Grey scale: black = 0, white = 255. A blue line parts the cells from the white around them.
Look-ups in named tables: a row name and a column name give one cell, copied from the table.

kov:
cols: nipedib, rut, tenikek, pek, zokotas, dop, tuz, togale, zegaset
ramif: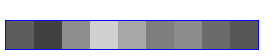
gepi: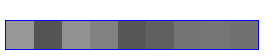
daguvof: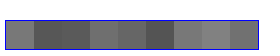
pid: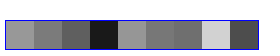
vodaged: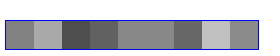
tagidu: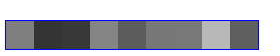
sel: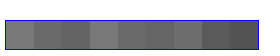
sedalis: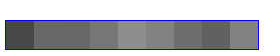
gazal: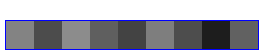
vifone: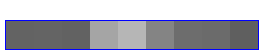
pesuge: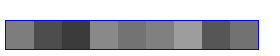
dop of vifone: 132
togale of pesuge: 86
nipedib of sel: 120
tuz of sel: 110
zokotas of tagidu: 92
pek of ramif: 208
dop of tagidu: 119

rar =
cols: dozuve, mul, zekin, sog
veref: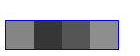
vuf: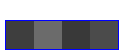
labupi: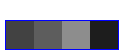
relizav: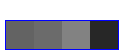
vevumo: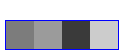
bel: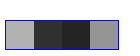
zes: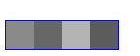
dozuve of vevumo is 124
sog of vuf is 75
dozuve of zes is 138
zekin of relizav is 130
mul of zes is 103
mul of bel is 48
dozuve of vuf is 62
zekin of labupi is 141
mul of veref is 54
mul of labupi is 93
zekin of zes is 180
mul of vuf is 107

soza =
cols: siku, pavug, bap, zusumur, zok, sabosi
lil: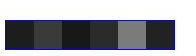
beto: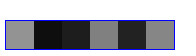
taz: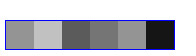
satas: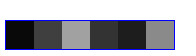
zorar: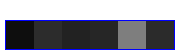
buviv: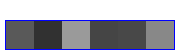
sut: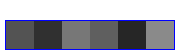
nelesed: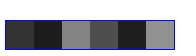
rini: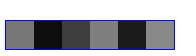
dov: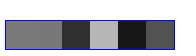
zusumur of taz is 117
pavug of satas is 63
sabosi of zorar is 43
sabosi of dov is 82
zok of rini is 27
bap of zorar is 34
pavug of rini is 14
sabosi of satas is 138
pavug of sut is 48
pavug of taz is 193
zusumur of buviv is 69

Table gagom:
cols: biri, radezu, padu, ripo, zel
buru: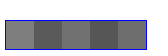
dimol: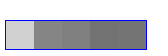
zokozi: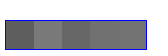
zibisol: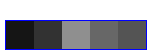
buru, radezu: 90
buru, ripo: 86
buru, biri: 126
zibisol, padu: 143
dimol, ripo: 114
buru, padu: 113
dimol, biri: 209
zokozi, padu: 103
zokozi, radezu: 121
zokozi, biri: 94
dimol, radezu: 133
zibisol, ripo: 103
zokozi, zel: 114
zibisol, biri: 21
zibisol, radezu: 50
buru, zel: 110
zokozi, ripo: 113
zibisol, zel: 84

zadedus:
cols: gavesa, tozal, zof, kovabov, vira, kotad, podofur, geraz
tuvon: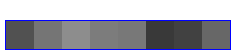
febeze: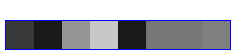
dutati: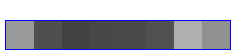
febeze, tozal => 25
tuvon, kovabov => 124
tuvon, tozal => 117
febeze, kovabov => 200
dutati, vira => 74
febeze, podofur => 118
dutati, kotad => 81
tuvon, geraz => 103
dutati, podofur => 175
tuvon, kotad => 57
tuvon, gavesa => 81
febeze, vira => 25
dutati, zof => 66
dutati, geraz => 144
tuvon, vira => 120
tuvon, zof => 141
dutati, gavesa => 153
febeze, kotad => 119
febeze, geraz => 127
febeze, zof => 149
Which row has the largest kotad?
febeze

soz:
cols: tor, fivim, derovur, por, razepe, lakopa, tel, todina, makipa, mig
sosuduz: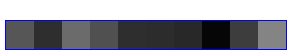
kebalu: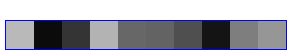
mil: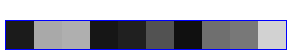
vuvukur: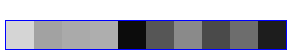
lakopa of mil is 82
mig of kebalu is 150
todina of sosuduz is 6
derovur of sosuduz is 107
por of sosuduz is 80
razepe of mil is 32

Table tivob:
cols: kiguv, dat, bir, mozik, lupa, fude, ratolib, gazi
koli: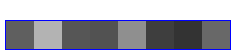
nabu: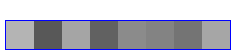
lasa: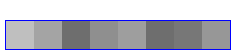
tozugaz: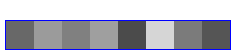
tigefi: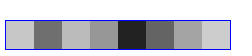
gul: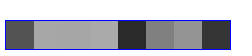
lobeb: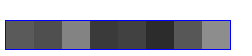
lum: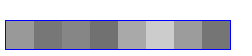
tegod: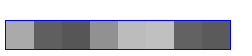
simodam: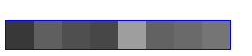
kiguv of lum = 153
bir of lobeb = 131
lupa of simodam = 158
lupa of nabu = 139
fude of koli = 62
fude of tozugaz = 214
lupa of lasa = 158
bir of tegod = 86
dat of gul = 167
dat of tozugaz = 155
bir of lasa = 110
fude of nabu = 131
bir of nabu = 165

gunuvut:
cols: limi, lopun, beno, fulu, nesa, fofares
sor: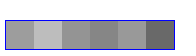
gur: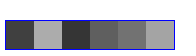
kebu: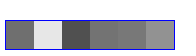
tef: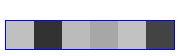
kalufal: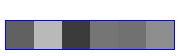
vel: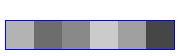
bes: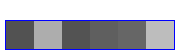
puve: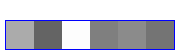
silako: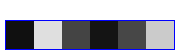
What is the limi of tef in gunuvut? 192
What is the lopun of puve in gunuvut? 100
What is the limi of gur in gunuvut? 64
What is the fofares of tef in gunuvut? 67
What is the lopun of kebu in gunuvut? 231
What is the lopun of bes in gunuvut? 173
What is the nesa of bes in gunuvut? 102
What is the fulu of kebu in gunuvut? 115

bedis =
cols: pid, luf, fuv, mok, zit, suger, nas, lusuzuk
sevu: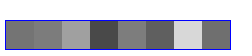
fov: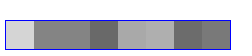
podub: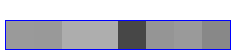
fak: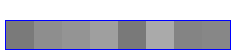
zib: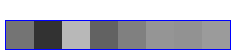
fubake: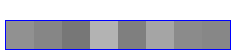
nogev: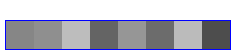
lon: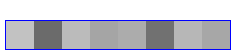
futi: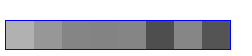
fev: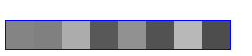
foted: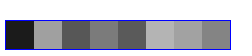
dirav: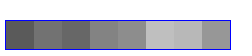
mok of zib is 98
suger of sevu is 95
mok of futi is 131
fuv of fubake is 119
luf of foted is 160
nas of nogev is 187
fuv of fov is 132
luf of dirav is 114
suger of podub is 149
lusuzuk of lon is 167

